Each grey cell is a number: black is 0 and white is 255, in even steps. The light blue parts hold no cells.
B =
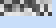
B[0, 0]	71
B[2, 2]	79
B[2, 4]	187
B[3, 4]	229
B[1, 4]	160
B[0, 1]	174
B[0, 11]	190
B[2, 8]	74
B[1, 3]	130
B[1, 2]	59
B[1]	[212, 71, 59, 130, 160, 61, 118, 75, 86, 94, 212, 88, 225]
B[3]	[80, 220, 232, 226, 229, 221, 208, 202, 239, 137, 63, 225, 65]
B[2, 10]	232
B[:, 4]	[67, 160, 187, 229]

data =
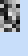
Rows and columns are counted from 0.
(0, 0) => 36
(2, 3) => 155
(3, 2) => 228
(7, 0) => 215
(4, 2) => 80
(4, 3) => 207
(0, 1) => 101
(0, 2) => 162
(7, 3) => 200
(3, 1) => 20
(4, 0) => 188
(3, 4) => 134
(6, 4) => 113

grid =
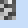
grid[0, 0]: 82
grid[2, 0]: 76
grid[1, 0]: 193
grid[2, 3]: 100
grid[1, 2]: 86
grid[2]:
[76, 205, 203, 100]

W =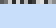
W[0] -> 91
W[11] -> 52
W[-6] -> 61
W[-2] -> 182

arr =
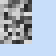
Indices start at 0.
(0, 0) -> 211
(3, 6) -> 223
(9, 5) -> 148
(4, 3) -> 131
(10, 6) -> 217
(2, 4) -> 208
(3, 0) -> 168
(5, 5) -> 63
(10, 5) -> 71
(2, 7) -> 76
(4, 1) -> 56
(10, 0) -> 106
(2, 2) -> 167
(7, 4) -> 211
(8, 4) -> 56
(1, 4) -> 167
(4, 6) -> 91
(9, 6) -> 106
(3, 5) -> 158
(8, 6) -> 69
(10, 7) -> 214
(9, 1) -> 94
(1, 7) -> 83
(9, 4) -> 181
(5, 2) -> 210
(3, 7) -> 217

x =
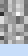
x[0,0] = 153
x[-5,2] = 200
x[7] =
[162, 117, 205, 155, 187, 182, 123]
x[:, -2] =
[185, 194, 186, 201, 131, 133, 189, 182, 145, 199, 177]
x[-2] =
[77, 140, 167, 172, 236, 199, 112]
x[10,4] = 177
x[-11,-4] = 157
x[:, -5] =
[204, 192, 203, 147, 153, 158, 200, 205, 175, 167, 204]
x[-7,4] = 103
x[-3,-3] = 123
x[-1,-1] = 128
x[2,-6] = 117
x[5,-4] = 152
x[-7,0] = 222
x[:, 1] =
[117, 123, 117, 155, 178, 173, 118, 117, 156, 140, 119]
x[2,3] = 158
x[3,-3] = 248

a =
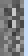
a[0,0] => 122
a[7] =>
[121, 101, 130, 111, 72, 133]
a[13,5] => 137
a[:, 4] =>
[90, 75, 80, 96, 85, 99, 105, 72, 98, 179, 83, 184, 169, 87]
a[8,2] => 142
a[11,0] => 108
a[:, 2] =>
[125, 139, 83, 74, 137, 57, 52, 130, 142, 106, 147, 111, 86, 133]
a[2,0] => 136
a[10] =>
[108, 109, 147, 89, 83, 147]
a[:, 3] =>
[95, 89, 199, 202, 85, 194, 194, 111, 61, 100, 89, 88, 122, 82]
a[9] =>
[104, 161, 106, 100, 179, 108]
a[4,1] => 118
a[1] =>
[116, 114, 139, 89, 75, 143]
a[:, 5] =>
[132, 143, 88, 81, 140, 69, 70, 133, 141, 108, 147, 112, 90, 137]
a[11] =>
[108, 160, 111, 88, 184, 112]
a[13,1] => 125
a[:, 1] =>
[125, 114, 67, 84, 118, 101, 122, 101, 129, 161, 109, 160, 147, 125]
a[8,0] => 109

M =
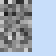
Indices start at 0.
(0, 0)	198
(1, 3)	98
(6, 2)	102
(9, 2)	218
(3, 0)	201
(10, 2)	93
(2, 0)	132
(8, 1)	144
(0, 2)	220
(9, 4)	179
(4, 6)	143
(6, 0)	151
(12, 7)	103
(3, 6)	72
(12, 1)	128
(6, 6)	122
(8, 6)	58
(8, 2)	180
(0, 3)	135
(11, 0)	166
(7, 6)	105
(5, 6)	171
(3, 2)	103
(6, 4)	162
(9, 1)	88
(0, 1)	46
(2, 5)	111
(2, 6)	126
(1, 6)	155
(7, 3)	161
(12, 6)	206
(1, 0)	150

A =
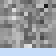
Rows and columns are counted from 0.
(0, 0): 132
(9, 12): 134
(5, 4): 138
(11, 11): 124
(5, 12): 146
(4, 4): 179
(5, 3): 157
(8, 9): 165
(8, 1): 156
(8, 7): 147
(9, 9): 169
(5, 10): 73
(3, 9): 118
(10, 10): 143
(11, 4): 179
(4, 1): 162
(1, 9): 191
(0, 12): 126
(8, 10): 102
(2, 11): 187
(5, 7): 100
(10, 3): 146
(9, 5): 176
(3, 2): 139
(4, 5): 164
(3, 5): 99
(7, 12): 158
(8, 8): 123
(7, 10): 173
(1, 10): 189
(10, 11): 186
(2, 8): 143
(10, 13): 147
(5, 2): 153
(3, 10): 174
